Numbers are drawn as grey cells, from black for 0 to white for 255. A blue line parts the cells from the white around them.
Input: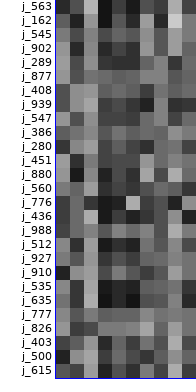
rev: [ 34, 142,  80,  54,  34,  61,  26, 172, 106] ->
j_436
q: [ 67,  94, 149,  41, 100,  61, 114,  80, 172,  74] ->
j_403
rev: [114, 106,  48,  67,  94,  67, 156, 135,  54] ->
j_280
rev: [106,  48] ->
j_280

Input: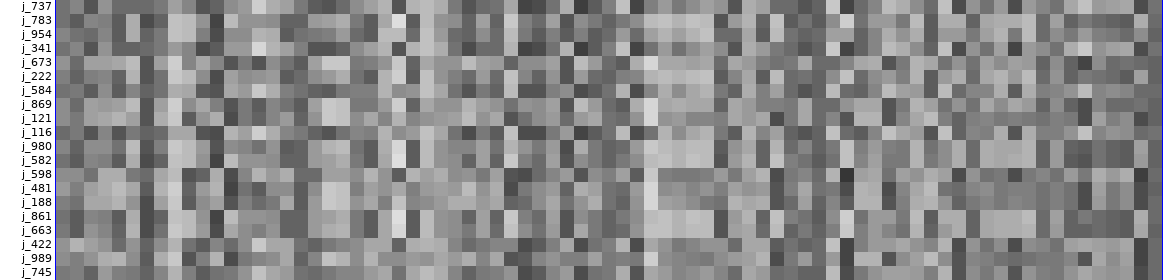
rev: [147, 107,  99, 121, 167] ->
j_663
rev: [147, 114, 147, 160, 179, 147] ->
j_869
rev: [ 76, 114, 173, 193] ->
j_341
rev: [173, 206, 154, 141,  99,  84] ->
j_737
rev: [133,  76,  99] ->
j_869
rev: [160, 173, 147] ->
j_598

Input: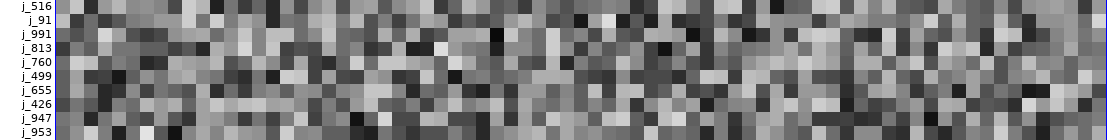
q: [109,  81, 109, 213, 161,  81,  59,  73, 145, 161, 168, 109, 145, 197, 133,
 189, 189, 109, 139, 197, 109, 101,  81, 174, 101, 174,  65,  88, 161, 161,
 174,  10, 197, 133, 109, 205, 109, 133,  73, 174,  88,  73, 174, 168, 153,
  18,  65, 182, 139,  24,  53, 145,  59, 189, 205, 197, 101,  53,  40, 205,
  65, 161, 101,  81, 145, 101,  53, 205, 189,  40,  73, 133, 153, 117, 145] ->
j_991
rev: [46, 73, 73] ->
j_499
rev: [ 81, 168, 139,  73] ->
j_516
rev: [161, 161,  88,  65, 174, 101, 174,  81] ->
j_991
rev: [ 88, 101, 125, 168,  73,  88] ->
j_516

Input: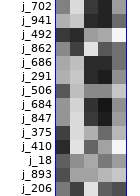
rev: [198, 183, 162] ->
j_893
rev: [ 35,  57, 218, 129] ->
j_702
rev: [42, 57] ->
j_492
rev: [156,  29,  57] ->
j_847
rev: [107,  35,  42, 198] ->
j_941
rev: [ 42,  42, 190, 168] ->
j_686

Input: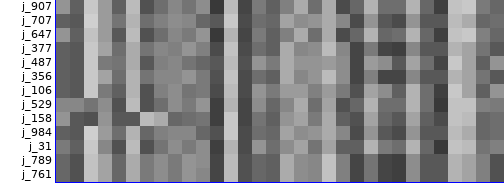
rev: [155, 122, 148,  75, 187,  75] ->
j_106
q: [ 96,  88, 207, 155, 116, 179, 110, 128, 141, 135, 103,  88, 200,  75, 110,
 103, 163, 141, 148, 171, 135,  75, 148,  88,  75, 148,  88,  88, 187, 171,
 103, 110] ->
j_707
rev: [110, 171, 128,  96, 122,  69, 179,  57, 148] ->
j_647
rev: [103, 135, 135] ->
j_984

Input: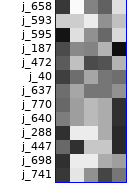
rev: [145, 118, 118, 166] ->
j_637
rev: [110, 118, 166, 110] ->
j_40
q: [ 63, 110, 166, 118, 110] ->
j_40
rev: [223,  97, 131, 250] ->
j_658

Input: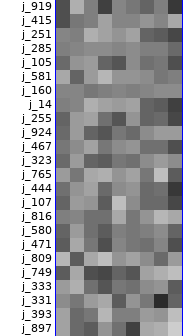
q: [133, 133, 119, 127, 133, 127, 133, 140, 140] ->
j_160
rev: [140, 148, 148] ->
j_581
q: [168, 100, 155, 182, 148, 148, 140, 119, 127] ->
j_581
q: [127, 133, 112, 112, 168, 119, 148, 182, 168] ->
j_816
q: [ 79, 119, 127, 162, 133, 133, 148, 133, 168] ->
j_415

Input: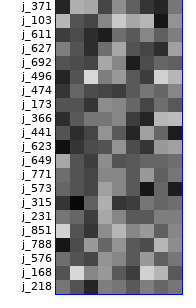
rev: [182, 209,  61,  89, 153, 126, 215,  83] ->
j_496
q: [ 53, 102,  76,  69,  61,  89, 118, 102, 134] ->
j_474
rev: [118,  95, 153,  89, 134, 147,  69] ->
j_576

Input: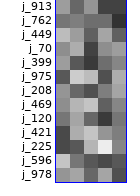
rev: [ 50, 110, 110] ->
j_762
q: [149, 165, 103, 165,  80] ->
j_978

